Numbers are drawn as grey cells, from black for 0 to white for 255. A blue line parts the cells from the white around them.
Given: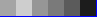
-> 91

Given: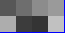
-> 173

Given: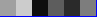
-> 42

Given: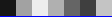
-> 101

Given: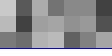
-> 137

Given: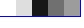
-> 156

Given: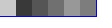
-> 152
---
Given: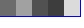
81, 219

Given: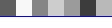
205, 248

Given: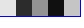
147, 229

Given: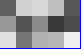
139, 238

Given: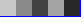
67, 199

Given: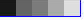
123, 223

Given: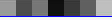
15, 190
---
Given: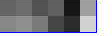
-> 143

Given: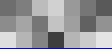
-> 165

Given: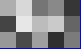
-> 231

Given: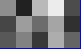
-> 157

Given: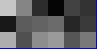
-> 92

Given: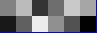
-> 96

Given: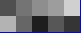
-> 102
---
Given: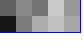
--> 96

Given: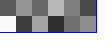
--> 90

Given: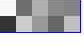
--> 248

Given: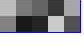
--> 188

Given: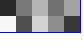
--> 41

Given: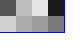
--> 85

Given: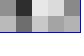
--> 144

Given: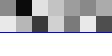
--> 137

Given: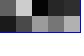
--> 97

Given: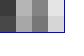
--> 59
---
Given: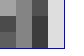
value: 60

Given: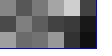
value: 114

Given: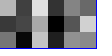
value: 196

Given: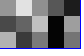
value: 122

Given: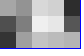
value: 195

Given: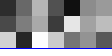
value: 253

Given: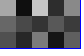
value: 123

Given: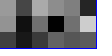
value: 58

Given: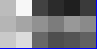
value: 104

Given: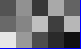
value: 77
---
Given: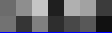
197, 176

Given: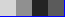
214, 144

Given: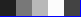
252, 184

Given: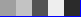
238, 195

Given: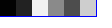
241, 206

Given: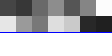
252, 230

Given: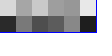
232, 216
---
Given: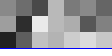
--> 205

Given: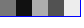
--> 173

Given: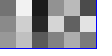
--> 130

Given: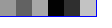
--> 2

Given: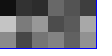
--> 131

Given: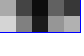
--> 27
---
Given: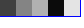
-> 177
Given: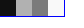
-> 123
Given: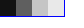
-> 197
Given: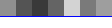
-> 57
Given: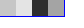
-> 46
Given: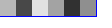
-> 226
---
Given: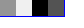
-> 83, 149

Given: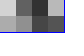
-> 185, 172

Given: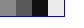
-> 234, 138

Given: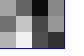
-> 136, 178

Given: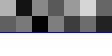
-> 102, 96

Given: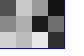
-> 19, 209
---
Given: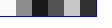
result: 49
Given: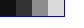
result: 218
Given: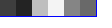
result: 105
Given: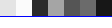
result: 23
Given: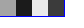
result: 59
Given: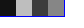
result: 134
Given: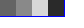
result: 42
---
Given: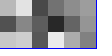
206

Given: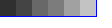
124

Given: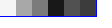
123

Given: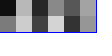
184

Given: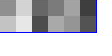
195

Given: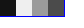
75

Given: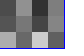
145
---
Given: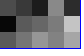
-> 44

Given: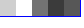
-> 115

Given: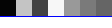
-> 101

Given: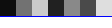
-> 74

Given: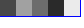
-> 108

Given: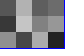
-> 71

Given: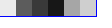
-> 92

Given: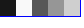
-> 150
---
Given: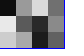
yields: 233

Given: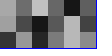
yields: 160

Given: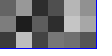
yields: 125

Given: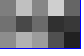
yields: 113

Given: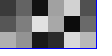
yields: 86

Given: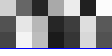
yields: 82

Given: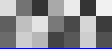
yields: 95
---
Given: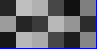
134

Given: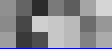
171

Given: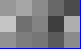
139

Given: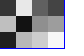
247

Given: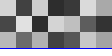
163

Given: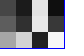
247

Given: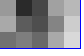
217

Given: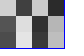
190

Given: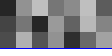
162

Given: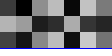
115
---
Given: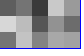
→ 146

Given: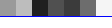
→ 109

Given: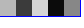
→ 135

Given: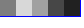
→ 126

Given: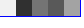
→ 116

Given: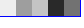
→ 158

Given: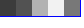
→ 120

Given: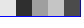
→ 159

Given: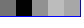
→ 145
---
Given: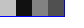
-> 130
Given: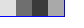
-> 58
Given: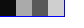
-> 89
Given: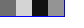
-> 17
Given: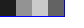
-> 202
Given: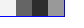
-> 45
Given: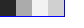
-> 242
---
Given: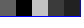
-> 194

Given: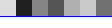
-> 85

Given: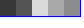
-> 218

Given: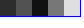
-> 17

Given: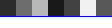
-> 24

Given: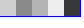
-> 180

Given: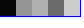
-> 176

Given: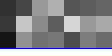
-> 93
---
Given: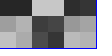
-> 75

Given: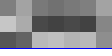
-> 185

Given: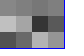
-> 179

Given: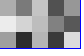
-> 181

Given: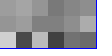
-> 187

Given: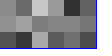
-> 169

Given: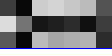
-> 186

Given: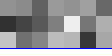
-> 132

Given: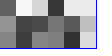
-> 132
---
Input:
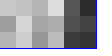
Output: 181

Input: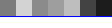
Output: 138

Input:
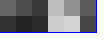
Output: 57

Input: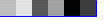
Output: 88

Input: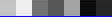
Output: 115

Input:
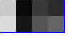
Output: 57

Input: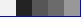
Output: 86

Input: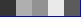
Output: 146

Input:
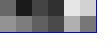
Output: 68
